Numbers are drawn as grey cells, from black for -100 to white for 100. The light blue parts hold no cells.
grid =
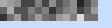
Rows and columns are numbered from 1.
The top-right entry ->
1
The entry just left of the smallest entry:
11
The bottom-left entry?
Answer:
-59
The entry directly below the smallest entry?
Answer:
-46
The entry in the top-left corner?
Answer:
35
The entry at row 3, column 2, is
-11
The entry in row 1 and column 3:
11
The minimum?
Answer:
-70
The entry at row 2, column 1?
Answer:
-23
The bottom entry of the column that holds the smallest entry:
72
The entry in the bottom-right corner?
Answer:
-11

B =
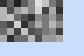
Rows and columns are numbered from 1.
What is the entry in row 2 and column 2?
-38
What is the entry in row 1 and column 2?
-25
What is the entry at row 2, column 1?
43
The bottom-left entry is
33
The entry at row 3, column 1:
43
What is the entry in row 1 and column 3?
-74
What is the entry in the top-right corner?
-38
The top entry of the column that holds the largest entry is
76
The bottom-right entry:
33
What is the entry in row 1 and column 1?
-62
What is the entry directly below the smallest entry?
20
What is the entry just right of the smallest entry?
-25

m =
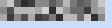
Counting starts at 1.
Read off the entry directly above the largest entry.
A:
7
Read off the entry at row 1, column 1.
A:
32
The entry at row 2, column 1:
7
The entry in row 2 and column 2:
-38
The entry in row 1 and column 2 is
55
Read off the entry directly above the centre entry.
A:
-28
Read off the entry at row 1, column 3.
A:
-28
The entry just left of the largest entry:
32
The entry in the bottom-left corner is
32
